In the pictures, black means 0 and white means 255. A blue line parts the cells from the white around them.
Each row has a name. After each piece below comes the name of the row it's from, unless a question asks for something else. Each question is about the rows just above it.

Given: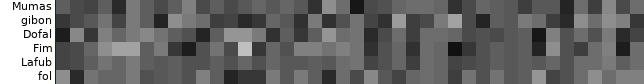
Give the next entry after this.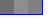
55
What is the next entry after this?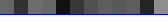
81
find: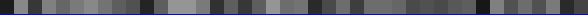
Dofal

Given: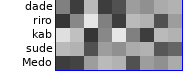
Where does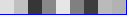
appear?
kab
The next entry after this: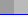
178
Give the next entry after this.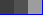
144
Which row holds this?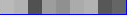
sude
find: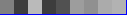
dade

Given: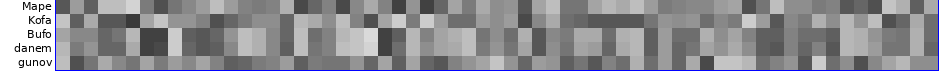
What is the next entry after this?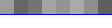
87
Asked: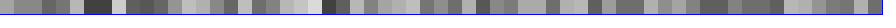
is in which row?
Bufo
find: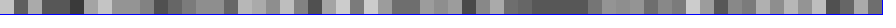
Kofa
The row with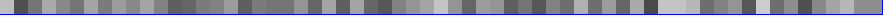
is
gunov
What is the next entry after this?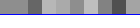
204
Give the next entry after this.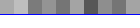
156

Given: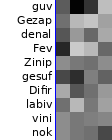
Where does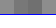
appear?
Zinip
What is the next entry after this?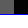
51
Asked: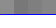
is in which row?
vini
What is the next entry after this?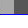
112

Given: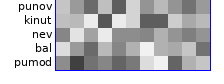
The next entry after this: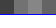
121
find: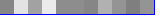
nev

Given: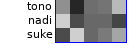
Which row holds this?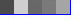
suke
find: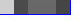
nadi
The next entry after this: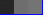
185
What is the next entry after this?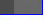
69
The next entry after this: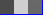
122

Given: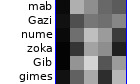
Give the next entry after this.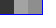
31
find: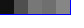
Gazi

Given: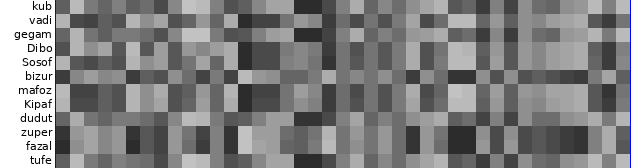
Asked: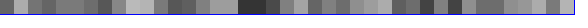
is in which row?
dudut
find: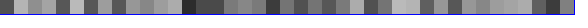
Dibo
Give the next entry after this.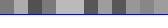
164
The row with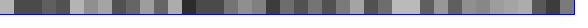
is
Kipaf
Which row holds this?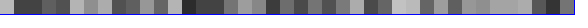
mafoz
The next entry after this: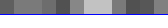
157

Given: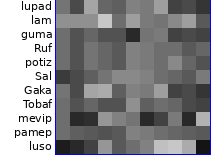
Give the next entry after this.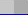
20
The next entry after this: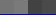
66
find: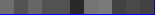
guma
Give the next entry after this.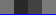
41
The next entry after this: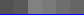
95
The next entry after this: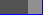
95

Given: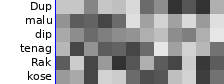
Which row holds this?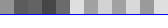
malu
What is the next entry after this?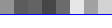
183
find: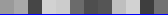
kose

